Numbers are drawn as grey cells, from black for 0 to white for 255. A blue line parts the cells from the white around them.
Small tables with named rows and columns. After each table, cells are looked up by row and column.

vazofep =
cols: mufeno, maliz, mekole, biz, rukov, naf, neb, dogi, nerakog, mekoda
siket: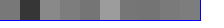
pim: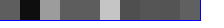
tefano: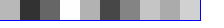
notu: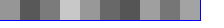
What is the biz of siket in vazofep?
125
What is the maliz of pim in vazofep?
14
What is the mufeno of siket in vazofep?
120
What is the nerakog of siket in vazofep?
122
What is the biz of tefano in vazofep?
254
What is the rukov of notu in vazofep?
152
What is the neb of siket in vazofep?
118
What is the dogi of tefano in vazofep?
197
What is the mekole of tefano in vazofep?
102
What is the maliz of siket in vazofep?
54
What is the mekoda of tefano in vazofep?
209
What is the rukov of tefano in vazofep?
178
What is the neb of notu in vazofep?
85
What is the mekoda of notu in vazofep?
163
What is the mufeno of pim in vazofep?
94
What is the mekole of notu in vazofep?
123
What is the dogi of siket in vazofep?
116
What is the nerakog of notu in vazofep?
118
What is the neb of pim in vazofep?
79
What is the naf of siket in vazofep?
156

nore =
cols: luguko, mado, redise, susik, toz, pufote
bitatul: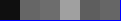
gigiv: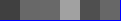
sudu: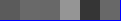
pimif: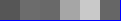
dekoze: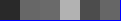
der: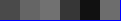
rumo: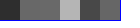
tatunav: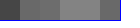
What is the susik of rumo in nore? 181
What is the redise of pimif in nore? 105
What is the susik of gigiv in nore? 161
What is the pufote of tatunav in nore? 105
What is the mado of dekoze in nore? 103
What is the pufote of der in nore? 109
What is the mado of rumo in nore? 104
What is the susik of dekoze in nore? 178
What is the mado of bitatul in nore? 102
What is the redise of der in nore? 113
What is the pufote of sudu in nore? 104

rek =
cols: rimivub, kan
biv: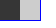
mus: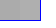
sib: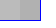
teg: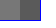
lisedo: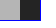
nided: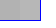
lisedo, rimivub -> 181
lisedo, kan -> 36
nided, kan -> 183
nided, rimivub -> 178
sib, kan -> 177
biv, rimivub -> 54

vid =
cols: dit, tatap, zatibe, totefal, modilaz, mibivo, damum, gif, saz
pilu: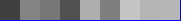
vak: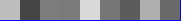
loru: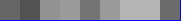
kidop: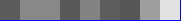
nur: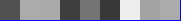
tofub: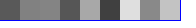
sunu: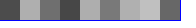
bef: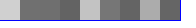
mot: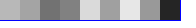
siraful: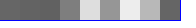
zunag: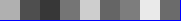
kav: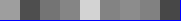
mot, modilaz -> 218
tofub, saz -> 195
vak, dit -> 189
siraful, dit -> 102
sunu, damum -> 176
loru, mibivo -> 154
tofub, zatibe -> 132
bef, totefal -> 99
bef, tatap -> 112
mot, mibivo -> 160
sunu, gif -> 192
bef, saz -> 101
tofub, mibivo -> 64
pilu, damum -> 197
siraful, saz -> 101

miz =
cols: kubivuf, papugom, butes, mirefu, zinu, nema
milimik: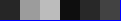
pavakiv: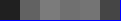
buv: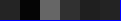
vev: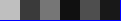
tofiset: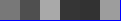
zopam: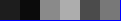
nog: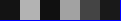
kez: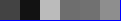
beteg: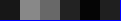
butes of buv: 102
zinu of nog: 68
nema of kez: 142
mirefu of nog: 162
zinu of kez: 113
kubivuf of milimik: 38
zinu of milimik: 40
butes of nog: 16
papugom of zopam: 11
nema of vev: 24
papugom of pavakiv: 98
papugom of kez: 18
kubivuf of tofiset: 120
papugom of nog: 179
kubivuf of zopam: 29
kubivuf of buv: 36
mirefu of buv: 48
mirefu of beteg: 34
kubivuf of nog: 19
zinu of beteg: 5

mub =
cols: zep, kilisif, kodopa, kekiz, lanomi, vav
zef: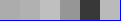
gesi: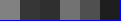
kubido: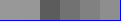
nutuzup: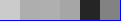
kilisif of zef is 177
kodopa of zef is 191
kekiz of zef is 150
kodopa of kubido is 92
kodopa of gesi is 47
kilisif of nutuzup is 174
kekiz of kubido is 114
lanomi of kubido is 129

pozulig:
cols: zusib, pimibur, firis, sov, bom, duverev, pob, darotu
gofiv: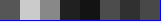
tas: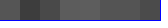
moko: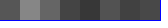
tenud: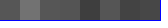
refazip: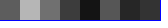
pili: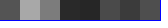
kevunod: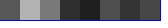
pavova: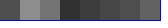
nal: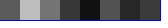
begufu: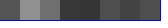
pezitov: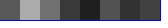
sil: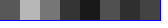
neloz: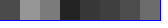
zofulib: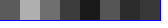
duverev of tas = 84
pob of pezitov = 50
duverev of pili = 74
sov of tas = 92
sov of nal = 55
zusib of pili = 84
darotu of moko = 72
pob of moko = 65
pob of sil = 47
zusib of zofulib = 91
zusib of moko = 86

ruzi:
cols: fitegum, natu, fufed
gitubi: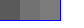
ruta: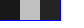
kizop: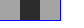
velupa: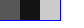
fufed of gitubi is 124
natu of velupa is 19
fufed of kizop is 164
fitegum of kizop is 164
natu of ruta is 193
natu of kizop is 44
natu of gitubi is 114
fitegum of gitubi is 90
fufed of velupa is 203
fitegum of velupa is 87
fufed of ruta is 36
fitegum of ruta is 24

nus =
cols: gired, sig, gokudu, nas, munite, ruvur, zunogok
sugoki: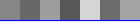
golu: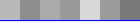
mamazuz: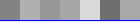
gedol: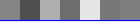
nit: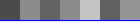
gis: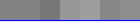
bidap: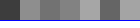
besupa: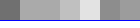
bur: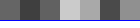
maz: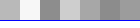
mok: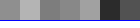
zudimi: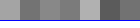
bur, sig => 63
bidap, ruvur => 101
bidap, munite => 166
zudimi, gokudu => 136
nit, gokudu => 98
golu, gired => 185
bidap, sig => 142
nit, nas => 140
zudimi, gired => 164
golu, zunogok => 121
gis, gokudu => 119
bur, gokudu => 97
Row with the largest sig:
maz

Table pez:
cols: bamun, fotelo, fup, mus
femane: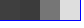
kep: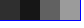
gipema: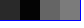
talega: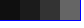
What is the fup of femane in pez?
118
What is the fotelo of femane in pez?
59
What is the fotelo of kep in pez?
22
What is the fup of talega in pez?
51
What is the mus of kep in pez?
155
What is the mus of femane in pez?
222
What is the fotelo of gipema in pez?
4
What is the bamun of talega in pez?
15
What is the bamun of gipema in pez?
41
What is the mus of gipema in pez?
123
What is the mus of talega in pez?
101
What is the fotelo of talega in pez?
27
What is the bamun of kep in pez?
47
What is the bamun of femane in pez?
63

